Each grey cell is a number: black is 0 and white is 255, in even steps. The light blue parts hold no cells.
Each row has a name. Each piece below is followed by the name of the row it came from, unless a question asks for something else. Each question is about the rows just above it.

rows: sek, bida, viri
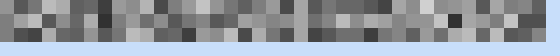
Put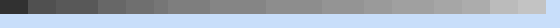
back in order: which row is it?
bida
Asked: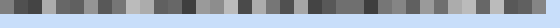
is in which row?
viri

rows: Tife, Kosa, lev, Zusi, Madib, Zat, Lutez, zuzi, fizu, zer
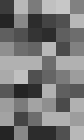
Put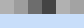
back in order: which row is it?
fizu
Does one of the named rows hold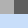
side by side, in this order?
yes
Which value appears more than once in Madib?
[177]
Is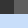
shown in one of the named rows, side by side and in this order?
no

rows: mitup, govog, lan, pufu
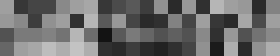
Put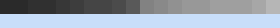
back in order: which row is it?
govog
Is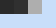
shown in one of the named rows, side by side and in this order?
no
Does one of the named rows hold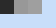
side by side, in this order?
no
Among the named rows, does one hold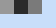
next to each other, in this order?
no
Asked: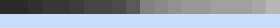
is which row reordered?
mitup
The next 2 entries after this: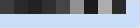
[145 174]
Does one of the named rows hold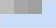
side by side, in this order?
no

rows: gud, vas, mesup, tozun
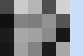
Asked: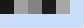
tozun
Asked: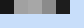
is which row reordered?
mesup

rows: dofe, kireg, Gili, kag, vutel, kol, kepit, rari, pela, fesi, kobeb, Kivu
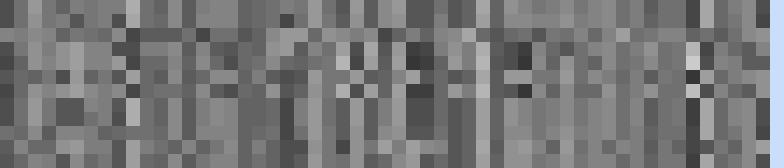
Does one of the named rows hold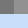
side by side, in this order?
yes
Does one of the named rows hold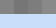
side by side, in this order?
yes
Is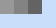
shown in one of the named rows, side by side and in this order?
yes
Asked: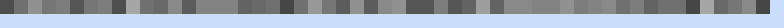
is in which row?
kireg
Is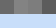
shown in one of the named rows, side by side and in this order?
yes
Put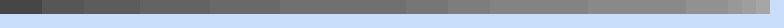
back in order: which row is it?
fesi
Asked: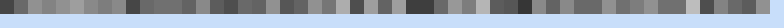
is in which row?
kepit

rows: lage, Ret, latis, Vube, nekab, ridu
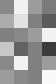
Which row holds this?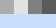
Ret
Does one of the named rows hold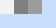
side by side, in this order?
yes
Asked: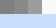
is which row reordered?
ridu
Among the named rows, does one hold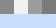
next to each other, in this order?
yes
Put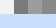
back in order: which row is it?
lage
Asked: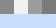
lage
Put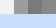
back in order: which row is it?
lage

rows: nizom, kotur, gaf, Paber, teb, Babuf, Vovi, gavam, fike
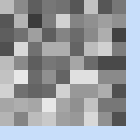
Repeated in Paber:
[174]
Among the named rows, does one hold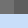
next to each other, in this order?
no

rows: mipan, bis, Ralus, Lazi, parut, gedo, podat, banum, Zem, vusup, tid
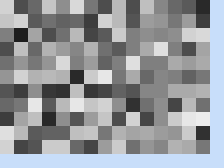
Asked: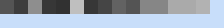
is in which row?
podat
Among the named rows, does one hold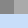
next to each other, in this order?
yes
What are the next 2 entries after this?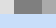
[156 170]

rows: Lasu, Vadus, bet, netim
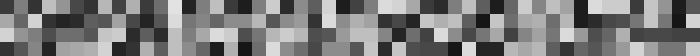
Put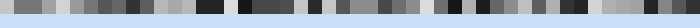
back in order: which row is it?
netim
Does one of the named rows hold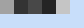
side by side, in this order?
yes
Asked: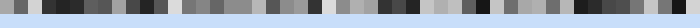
Vadus
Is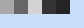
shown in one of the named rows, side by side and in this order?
yes
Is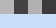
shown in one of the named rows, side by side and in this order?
yes
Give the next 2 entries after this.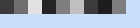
[204  43]

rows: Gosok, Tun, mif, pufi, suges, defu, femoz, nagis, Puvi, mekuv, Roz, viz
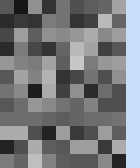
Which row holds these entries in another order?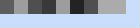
mekuv
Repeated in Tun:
[51]
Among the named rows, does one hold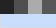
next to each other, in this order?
no

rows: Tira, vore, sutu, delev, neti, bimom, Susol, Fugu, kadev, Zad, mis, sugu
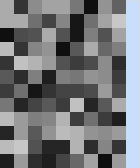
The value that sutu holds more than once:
[82]
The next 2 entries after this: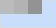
[140 155]
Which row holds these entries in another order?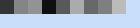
delev

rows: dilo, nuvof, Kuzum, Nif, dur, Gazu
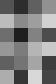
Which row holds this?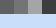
dur
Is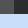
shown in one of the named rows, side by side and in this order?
yes
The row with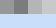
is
Nif

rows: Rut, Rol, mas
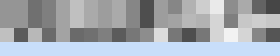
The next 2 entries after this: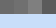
[119 141]
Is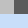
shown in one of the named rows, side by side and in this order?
yes
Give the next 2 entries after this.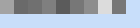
[ 78 119]

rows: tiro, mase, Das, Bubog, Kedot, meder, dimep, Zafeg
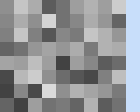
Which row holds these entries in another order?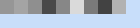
dimep
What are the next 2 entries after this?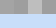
[ 66 158]

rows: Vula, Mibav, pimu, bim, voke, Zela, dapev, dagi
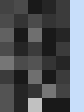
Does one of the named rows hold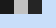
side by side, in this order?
no
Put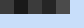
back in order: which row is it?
bim
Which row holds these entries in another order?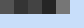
dapev
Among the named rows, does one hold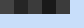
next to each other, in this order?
no

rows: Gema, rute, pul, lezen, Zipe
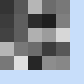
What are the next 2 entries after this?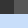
[182 108]
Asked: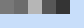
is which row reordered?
Gema

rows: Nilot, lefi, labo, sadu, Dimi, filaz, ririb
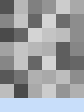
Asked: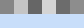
lefi
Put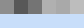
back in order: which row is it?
filaz

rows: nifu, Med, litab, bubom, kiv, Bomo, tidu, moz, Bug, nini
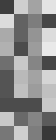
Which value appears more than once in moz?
[76]
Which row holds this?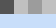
tidu

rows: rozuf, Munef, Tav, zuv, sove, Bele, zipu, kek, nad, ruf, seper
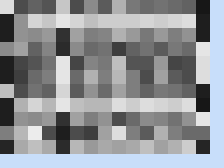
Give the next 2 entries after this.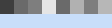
[126  76]
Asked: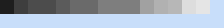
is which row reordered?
Bele

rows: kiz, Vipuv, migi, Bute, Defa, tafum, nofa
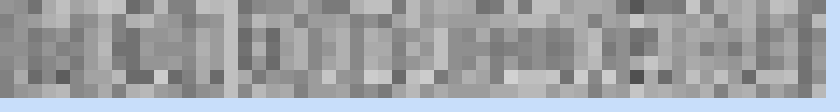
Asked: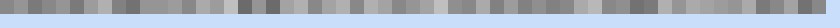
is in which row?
migi
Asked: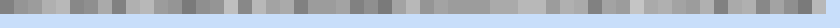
Vipuv

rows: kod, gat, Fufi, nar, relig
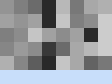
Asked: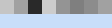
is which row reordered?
gat
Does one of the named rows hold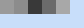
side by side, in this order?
yes

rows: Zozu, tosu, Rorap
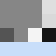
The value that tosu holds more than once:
[134]
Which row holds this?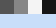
Rorap
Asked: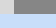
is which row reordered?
tosu

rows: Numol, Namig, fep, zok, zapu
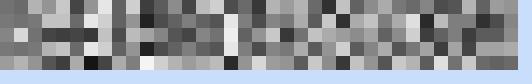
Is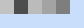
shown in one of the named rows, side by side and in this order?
no
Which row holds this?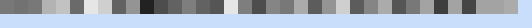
zok
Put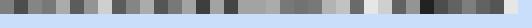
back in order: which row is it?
zok
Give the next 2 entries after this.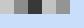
[ 85 200]
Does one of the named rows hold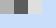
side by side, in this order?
yes
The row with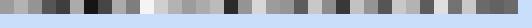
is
zapu
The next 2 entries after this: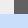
[148 200]

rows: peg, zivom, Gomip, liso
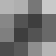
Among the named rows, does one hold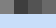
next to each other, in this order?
yes
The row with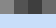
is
zivom
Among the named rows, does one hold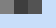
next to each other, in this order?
yes
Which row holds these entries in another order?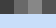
zivom

